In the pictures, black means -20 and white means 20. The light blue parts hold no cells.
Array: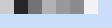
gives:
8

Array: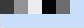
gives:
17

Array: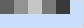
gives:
11

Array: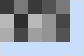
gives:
9

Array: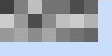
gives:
2

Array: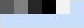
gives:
-14

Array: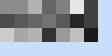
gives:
-2
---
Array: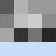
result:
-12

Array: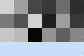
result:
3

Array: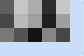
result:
-17

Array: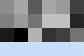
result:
-12

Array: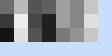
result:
-1

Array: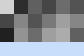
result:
5

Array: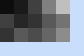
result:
-8

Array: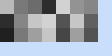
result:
-9

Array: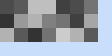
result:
12
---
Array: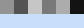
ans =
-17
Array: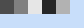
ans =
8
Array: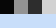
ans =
13
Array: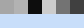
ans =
-10
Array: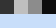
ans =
-18
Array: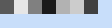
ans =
-10
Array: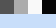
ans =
-19
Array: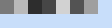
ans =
5
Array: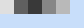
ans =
9
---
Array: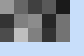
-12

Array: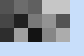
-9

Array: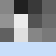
3

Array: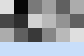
-9

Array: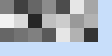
18

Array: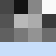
-7

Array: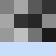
6
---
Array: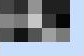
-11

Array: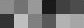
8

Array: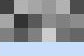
0

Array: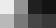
-9

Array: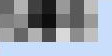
-6

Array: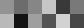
13

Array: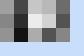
13

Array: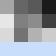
2
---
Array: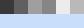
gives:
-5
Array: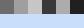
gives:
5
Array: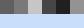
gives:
-1
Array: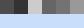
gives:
-12
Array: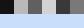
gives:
9
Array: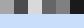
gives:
-8
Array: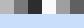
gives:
-1
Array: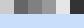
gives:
-4
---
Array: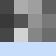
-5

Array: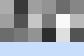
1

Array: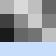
-4

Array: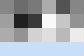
1

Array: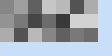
7

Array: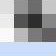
11

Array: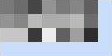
-5

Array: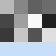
-3

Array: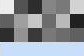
13
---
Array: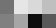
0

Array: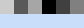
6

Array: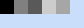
0

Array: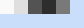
15

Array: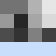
-8

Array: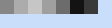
5

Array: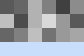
10
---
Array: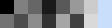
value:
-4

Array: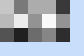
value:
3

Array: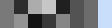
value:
7

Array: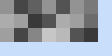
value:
-11

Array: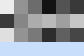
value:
7

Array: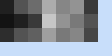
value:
-11

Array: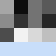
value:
-2

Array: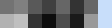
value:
-6

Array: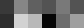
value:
-5

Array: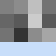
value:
12
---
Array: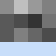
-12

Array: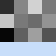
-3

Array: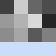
14

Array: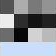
-17

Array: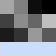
-4

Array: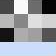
15

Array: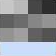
1
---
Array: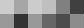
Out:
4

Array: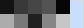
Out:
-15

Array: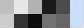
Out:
-18

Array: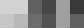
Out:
-3

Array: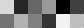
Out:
0

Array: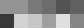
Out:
11

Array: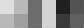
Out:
-3
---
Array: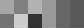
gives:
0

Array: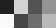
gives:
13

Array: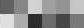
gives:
1

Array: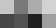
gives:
-1

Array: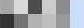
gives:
14

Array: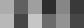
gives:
-5
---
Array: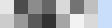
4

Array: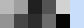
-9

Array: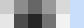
-8

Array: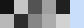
-13

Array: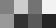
-12

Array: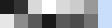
2

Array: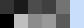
10

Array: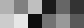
16
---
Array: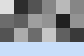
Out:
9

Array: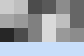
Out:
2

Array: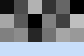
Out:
-4

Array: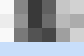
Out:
11

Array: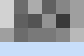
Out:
1

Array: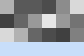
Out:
2

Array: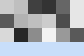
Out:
-4
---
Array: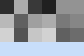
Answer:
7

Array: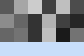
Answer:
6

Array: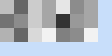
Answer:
-4

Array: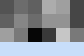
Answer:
-3

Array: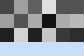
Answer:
5

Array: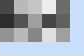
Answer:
9
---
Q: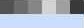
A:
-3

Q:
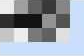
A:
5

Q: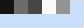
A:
-3

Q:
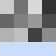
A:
-2

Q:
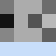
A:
7

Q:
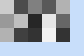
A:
-8

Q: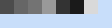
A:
-4
